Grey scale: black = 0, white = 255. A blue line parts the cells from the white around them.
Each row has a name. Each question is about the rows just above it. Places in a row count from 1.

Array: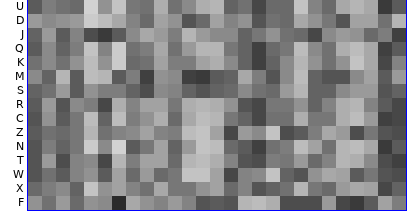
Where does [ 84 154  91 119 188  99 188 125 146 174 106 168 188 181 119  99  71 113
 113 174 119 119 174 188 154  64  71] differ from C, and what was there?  2, [146]
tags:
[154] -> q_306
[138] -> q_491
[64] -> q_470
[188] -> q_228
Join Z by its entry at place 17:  q_491
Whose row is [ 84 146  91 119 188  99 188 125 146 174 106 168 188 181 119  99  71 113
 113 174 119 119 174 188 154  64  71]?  C
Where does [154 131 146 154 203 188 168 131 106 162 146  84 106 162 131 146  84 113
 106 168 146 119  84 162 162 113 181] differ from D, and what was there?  2, [138]
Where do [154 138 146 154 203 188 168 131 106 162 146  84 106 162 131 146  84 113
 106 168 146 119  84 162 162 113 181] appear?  D

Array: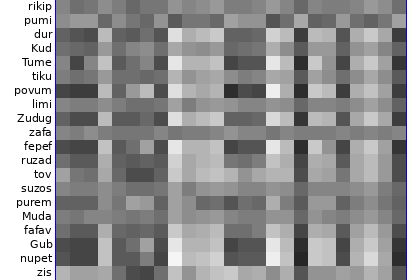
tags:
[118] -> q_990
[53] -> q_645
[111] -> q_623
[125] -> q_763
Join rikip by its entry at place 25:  q_623
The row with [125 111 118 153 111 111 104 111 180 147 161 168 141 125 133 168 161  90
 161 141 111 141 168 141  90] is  tiku
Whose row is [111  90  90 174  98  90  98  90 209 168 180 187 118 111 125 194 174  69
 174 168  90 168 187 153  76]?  ruzad
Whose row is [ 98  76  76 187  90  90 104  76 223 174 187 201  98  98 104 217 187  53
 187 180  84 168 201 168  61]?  Zudug
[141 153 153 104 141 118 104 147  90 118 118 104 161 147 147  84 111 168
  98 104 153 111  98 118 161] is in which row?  pumi

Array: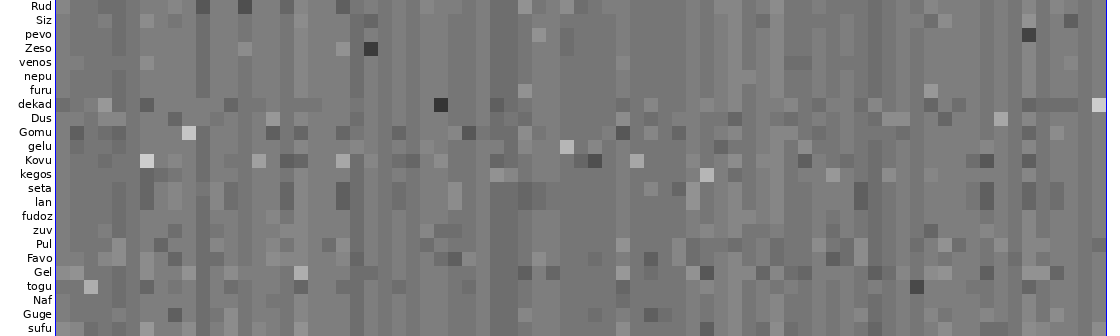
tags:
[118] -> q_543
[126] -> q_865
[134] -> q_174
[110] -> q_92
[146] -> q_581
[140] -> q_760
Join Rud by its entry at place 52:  q_760
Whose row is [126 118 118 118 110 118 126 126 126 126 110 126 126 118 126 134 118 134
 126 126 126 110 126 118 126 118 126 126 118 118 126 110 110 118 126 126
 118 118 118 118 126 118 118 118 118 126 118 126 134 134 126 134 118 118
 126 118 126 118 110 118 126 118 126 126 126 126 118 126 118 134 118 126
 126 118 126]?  fudoz
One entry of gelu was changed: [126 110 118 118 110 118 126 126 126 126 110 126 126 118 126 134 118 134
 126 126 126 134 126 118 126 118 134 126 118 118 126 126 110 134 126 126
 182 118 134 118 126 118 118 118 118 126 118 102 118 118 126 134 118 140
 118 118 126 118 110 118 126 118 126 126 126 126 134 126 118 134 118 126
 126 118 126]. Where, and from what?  16, [126]
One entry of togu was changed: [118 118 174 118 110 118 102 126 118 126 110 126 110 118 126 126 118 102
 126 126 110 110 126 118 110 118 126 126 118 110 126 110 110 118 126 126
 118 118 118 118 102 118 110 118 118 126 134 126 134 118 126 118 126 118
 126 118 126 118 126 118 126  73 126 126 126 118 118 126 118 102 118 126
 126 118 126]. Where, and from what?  43, [118]
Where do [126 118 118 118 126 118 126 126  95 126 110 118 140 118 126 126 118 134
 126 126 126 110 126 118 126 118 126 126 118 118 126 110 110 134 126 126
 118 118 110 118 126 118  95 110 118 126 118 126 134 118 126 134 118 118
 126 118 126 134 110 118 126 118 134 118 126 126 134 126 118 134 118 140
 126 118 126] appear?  Guge
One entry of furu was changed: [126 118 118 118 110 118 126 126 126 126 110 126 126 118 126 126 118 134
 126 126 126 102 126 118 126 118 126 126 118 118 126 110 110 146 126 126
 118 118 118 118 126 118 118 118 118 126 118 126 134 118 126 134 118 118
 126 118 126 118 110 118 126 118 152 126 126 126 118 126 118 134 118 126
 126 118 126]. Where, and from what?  22, [110]

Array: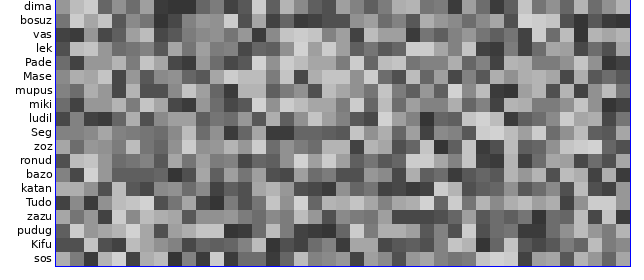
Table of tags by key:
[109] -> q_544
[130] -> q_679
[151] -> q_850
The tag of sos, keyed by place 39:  q_850
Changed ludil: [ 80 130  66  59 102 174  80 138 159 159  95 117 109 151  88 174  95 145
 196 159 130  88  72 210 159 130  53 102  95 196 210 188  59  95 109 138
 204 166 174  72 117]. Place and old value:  1, [72]
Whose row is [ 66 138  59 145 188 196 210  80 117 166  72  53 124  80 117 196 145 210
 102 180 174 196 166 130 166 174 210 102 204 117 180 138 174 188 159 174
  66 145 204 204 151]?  Tudo
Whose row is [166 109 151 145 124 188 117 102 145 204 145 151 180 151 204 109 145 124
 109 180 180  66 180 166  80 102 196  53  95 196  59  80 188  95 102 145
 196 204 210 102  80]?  zoz
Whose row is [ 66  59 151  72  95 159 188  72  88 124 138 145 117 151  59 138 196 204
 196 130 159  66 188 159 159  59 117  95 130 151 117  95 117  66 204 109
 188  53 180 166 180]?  vas
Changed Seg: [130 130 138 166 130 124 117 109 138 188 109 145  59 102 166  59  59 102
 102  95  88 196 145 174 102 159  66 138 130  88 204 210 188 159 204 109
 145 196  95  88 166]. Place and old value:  38, [188]
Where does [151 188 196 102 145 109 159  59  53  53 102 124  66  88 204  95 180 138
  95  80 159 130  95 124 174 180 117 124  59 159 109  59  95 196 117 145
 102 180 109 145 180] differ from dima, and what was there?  3, [204]

